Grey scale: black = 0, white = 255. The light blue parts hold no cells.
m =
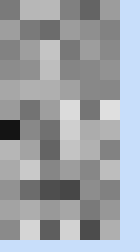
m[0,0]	122
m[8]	[170, 201, 134, 157, 135, 189]
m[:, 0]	[122, 158, 130, 140, 167, 155, 20, 182, 170, 146, 163, 138]
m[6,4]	172
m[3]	[140, 144, 190, 133, 136, 146]
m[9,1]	108
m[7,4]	177
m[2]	[130, 158, 196, 120, 157, 137]
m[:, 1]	[183, 122, 158, 144, 176, 115, 136, 163, 201, 108, 173, 213]
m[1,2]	108
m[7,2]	100
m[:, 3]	[128, 156, 120, 133, 161, 219, 207, 195, 157, 71, 166, 210]
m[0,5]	156
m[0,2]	184
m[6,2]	113
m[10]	[163, 173, 153, 166, 122, 151]
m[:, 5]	[156, 130, 137, 146, 135, 223, 179, 130, 189, 129, 151, 175]

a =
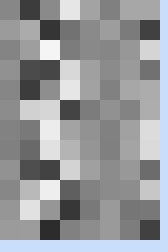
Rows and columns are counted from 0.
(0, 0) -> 135
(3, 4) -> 160
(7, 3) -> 180
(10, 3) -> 55
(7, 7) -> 218
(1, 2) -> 53
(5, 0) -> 140
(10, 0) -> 150
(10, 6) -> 118
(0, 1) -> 60
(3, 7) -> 113
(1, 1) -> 171
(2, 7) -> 213
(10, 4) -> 121
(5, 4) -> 124
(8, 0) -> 146
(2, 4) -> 137
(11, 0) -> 155
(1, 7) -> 65
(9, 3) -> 95
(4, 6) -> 167
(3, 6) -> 154
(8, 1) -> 78
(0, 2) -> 138
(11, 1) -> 156
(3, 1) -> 75
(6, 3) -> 163
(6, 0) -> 130
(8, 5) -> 140

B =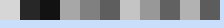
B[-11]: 214
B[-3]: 97
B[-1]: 92
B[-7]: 128

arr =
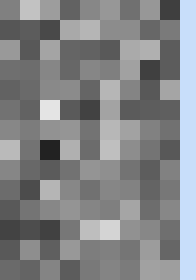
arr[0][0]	128
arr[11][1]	77
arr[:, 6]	[112, 140, 170, 161, 132, 91, 162, 141, 115, 130, 165, 145, 117, 123]
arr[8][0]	134
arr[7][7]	116
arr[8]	[134, 104, 91, 114, 148, 143, 115, 93, 129]
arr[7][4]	108
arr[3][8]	92
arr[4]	[98, 106, 137, 139, 101, 182, 132, 88, 165]
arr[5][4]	66
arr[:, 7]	[151, 103, 176, 64, 88, 93, 129, 116, 93, 100, 109, 135, 156, 161]
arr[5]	[114, 98, 228, 90, 66, 163, 91, 93, 95]
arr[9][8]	119
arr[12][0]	89
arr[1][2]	73
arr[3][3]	103
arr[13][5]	132
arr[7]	[186, 115, 34, 176, 108, 191, 141, 116, 88]
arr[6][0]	135
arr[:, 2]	[157, 73, 164, 134, 137, 228, 146, 34, 91, 181, 135, 65, 95, 132]
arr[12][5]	128
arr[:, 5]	[151, 140, 89, 127, 182, 163, 183, 191, 143, 134, 127, 212, 128, 132]
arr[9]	[108, 76, 181, 135, 113, 134, 130, 100, 119]
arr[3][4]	134
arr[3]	[111, 109, 134, 103, 134, 127, 161, 64, 92]
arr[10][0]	89
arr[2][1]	88

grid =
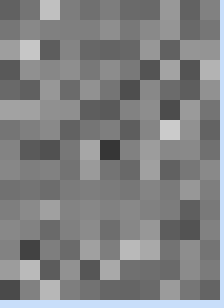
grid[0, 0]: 97
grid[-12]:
[89, 144, 135, 142, 120, 140, 121, 84, 163, 84, 179]
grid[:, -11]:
[97, 118, 158, 89, 105, 162, 117, 131, 135, 113, 126, 136, 130, 156, 74]
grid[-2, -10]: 186
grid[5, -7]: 94
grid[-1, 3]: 126
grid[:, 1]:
[116, 136, 198, 144, 96, 161, 127, 90, 126, 116, 138, 130, 66, 186, 129]
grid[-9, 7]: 133
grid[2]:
[158, 198, 93, 132, 103, 100, 103, 151, 97, 149, 148]
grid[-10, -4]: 141
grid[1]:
[118, 136, 128, 127, 127, 142, 120, 137, 149, 105, 118]
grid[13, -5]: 112
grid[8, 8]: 97
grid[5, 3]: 143
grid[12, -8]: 107
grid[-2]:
[156, 186, 92, 145, 86, 169, 112, 110, 106, 139, 123]
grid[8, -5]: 105
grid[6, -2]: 145
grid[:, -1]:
[129, 118, 148, 179, 145, 116, 99, 112, 137, 126, 121, 129, 116, 123, 100]
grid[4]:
[105, 96, 151, 107, 145, 117, 78, 136, 107, 94, 145]
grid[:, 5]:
[125, 142, 100, 140, 117, 90, 126, 54, 116, 123, 129, 110, 126, 169, 102]
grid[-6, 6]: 119
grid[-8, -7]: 166
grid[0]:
[97, 116, 192, 125, 112, 125, 106, 105, 152, 98, 129]
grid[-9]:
[117, 127, 137, 98, 117, 126, 94, 133, 203, 145, 99]
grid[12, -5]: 185
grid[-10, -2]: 154
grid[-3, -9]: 126

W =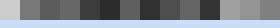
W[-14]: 204
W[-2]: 147
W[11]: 160
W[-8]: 95
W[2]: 92

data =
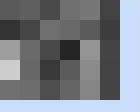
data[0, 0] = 89
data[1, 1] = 69
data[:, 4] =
[119, 90, 147, 138, 132]
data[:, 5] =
[66, 61, 68, 67, 68]
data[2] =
[158, 106, 72, 37, 147, 68]
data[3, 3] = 90

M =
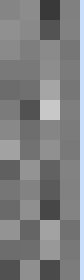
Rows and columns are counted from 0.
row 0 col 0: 133
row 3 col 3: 123
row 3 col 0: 121
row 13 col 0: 81
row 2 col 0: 138
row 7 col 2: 144
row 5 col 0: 123
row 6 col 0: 136
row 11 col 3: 113
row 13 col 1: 143
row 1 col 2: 83
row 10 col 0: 106
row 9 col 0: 118
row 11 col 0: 147
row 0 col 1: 140
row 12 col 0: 109
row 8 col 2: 98
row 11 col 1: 101

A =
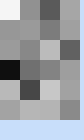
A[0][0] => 245
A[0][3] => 166
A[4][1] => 71
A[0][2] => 90
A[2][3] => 97
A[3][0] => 15
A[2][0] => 155
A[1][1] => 154

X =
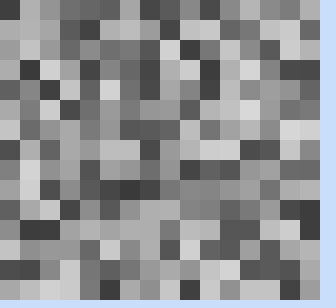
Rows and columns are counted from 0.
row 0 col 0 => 63
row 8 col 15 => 105
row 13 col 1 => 73
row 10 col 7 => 175
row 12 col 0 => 195
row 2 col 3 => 105
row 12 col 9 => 208
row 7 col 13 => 86
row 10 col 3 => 70
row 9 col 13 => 115
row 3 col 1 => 58
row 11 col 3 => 163
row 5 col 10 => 181
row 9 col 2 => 78
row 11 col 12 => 86
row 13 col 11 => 211
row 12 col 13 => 89
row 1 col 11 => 101
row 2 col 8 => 209
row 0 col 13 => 138
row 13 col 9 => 148
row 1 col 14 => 202
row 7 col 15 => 136
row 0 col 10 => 74
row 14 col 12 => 195
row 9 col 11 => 148
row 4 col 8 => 167
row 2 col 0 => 156
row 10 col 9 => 132
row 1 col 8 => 70
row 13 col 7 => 153
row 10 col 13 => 154
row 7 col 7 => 74
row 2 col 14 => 204
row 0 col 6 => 166
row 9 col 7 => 70
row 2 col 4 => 139
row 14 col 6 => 170
